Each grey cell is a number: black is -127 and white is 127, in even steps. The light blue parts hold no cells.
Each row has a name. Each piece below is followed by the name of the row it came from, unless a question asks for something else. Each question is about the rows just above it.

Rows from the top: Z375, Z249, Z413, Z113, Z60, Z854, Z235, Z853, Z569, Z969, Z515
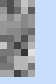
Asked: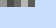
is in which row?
Z249
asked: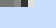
Z853
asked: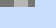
Z969
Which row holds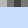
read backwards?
Z235

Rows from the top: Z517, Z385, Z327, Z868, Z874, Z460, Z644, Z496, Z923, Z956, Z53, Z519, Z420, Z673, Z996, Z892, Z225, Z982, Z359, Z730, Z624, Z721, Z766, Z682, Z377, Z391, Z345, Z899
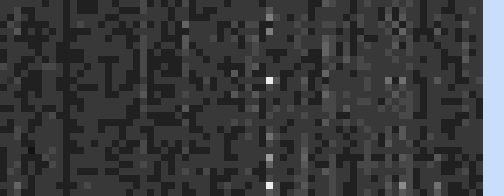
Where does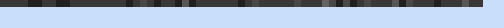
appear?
Z644
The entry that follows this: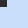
-55
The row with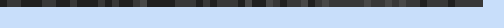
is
Z420

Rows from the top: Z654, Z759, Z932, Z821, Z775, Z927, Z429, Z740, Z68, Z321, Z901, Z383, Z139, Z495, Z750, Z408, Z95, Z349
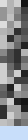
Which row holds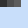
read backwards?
Z68
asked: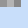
Z759
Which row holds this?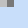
Z932

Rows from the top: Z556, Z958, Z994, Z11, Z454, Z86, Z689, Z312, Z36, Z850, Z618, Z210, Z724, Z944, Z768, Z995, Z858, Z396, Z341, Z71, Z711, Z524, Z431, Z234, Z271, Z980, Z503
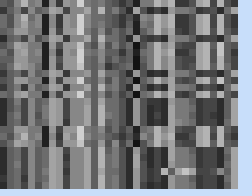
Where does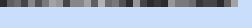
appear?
Z503
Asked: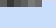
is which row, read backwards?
Z11
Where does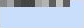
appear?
Z689
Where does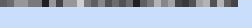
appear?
Z454
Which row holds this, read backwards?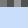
Z689

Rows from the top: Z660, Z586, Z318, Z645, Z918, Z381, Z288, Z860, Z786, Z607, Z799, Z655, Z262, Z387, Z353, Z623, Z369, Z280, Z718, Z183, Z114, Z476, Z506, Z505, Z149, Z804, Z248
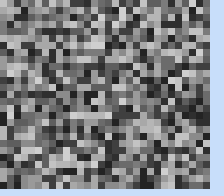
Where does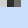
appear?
Z660
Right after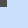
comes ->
-20
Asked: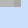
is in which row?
Z505
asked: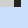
Z288

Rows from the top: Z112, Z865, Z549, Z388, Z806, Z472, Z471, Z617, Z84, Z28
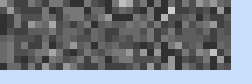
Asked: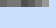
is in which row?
Z549
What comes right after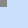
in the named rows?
-8
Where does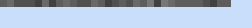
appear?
Z472
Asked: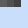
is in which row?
Z472

